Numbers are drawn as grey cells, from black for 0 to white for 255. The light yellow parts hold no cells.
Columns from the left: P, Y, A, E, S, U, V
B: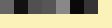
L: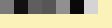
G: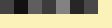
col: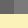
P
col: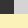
V
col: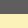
A

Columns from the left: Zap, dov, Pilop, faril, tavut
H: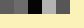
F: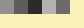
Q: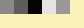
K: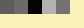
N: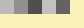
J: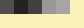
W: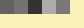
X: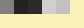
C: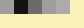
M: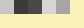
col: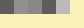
Zap
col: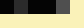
Pilop
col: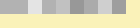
faril

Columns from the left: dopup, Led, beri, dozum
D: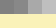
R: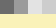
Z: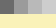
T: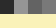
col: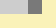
dozum
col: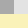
beri
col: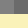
dopup
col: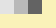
beri

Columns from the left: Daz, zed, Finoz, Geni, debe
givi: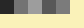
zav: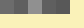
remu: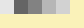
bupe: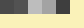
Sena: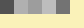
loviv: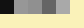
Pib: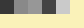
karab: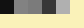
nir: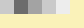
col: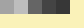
Geni
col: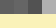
zed

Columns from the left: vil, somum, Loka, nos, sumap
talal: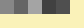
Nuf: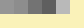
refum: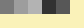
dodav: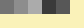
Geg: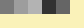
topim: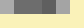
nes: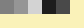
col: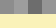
somum
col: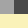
sumap
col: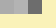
Loka

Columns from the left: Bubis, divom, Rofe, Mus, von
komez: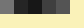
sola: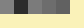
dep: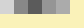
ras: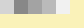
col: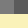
Rofe
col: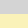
Bubis
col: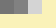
Bubis

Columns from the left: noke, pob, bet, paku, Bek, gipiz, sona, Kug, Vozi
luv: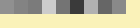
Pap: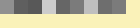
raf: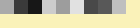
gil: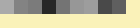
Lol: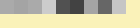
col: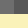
Kug
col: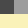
sona

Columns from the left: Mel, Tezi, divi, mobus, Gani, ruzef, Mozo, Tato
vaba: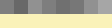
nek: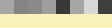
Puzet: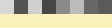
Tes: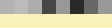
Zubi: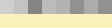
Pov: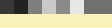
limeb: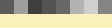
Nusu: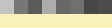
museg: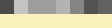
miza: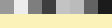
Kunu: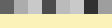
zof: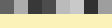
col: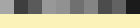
Tato
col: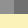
Tato
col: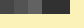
Mozo

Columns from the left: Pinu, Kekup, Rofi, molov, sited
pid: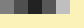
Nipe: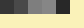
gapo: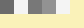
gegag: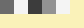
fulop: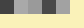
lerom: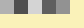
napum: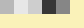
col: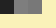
Rofi
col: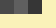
molov
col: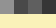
molov
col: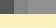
molov
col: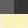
molov
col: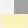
sited
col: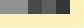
molov

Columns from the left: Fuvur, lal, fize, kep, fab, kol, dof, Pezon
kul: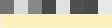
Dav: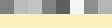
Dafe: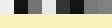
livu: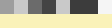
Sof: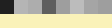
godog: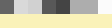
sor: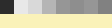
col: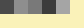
dof
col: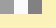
Pezon

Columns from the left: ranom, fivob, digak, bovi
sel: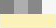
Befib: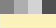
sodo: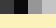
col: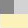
digak
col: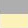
fivob
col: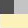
bovi
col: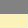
ranom

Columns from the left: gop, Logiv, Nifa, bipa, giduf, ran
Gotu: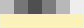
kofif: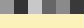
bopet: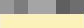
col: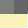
bipa
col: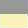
gop
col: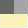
bipa
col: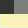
Logiv
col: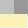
gop

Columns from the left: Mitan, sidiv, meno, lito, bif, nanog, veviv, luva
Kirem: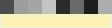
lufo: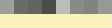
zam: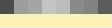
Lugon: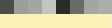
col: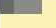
nanog
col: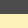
Mitan
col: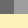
sidiv
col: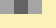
meno
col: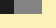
veviv
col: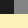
veviv

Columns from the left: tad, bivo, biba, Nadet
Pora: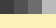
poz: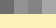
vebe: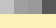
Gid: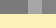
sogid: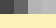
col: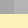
biba
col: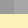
biba
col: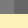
bivo
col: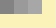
biba

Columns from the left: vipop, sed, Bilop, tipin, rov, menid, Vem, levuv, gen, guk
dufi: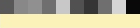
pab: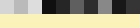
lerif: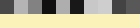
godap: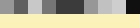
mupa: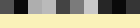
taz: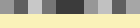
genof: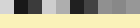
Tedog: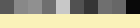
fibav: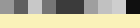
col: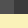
menid
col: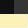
guk
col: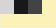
gen
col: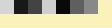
gen
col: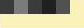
menid

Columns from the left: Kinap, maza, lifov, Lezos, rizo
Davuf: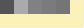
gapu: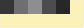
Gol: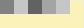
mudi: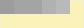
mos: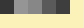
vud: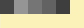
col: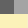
lifov
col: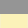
maza
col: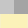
maza
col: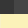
Kinap
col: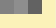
lifov
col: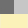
maza

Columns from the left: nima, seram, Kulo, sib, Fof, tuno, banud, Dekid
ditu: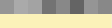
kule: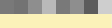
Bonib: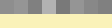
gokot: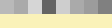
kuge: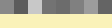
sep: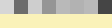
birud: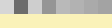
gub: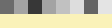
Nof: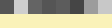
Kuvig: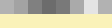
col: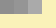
tuno
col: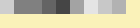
Dekid
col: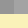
sib
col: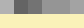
sib
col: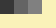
Kulo

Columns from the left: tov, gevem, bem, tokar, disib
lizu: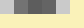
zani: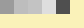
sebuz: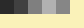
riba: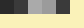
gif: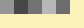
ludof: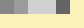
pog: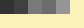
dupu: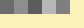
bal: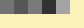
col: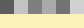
bem
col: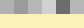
tokar
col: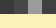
gevem
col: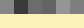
disib
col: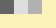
tokar

